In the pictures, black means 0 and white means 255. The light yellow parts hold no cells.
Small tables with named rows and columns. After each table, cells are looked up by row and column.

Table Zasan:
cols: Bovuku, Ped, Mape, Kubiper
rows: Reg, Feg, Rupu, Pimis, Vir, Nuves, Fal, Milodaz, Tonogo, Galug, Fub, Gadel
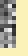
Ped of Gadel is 77
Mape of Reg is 123
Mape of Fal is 78
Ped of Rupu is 90
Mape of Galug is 197
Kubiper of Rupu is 148
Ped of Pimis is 54
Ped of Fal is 82
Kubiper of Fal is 35

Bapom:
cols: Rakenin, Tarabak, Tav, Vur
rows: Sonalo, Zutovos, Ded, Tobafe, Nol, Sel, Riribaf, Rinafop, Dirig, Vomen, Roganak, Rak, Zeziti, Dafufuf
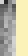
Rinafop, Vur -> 178
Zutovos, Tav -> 139
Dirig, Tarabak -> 167
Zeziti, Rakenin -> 136
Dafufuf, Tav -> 160
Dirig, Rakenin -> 149
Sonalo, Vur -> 174
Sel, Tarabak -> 177
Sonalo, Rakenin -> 209
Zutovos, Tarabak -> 90
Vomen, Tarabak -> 145
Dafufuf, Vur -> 211
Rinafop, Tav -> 159
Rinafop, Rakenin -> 142
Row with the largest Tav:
Zeziti

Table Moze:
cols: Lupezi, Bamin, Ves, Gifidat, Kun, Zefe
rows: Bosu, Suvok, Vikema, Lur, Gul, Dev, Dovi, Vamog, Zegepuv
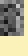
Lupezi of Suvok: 80
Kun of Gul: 175
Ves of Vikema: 107
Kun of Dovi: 162
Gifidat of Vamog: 51
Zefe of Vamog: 133
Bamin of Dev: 21
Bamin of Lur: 114
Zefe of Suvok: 97
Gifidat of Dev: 84
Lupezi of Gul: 119
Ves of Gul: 95
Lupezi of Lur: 89

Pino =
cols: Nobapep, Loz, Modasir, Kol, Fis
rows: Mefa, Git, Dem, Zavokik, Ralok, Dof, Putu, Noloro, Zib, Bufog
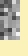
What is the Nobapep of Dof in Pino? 123
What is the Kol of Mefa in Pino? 215
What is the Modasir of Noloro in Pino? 66
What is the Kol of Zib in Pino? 189
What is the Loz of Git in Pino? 111
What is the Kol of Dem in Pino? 162
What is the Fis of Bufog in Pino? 178
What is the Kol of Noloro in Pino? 192
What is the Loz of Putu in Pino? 188
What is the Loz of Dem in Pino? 211
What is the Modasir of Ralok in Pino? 152
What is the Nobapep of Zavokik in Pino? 59
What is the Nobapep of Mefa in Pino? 123
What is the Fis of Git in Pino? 163
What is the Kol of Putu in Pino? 161
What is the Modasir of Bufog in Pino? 149
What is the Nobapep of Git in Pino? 75

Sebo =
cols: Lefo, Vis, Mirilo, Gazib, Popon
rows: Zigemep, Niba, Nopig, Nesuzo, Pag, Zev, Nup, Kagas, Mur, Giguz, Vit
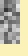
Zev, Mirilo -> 107
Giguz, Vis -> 110
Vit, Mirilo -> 114
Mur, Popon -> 144
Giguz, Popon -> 194
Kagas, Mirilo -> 99
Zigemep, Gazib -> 142
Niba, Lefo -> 164
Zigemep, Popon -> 184
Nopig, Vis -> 52
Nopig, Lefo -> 145
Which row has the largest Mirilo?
Nesuzo

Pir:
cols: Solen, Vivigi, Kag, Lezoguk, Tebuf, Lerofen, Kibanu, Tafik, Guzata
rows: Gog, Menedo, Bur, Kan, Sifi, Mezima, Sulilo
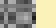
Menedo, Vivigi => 119
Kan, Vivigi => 145
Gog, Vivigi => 86
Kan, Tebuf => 139
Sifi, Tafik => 151
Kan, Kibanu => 156
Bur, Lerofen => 103
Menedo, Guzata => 128
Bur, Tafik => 105
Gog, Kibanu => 69
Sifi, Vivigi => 159
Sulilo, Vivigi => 86
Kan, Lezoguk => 90
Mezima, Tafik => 137
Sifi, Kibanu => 177
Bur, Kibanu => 90
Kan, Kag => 87

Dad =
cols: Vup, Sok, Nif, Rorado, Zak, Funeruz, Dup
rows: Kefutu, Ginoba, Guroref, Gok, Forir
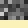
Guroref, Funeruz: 73
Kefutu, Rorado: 99
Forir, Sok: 28
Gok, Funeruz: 109
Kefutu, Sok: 64
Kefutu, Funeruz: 115

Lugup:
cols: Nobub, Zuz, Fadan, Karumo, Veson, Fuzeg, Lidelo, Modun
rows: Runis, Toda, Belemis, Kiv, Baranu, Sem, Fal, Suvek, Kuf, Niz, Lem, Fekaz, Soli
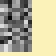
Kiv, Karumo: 159
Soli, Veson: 122
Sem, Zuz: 75
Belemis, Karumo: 95
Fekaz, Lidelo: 83
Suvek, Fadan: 52
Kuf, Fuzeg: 159
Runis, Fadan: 28
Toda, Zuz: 158
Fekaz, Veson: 120
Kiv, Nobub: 115
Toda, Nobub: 157
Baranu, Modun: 120
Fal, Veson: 96
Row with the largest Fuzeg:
Lem

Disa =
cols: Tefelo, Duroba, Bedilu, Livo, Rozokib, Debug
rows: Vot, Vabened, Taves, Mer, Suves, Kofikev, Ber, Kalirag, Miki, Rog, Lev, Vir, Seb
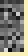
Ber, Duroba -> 81
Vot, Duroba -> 89
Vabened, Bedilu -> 145
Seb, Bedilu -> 4
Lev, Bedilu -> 177
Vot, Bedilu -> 56
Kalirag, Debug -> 126
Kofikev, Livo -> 103
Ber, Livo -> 88
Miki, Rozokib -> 155
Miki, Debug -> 80
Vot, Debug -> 69
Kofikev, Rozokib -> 91
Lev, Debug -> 182
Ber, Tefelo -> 69
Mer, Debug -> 49
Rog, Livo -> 158
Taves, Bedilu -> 20
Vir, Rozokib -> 127

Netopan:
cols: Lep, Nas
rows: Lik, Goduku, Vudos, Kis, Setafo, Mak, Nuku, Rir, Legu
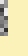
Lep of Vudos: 56
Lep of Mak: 124
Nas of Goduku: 146
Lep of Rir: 187
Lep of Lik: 227
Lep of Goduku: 118
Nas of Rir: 47
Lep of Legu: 120
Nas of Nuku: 159
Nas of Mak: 142
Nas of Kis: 239
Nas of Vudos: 235
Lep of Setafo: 140
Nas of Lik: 150
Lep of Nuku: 106
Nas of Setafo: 88
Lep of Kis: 95

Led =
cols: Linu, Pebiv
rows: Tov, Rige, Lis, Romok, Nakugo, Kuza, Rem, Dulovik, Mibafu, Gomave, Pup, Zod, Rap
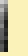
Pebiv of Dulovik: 50
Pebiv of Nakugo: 59
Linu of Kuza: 114
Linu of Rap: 84
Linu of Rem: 135
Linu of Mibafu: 95
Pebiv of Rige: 127
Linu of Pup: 69
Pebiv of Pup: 22

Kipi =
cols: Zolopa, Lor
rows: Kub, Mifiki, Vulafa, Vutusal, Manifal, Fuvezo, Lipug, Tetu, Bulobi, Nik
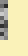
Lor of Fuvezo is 83
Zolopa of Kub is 138
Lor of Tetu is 134
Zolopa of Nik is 170
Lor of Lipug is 73
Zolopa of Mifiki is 105
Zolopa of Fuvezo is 153
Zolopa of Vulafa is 156
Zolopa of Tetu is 157
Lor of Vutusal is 184
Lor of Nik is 130
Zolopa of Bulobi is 62

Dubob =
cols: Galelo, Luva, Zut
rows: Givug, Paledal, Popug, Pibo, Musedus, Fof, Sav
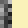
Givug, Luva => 113
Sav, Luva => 58
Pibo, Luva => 99
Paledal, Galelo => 138
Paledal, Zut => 51
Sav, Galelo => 121
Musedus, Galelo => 103
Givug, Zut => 192
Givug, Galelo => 99
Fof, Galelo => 150
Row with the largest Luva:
Givug

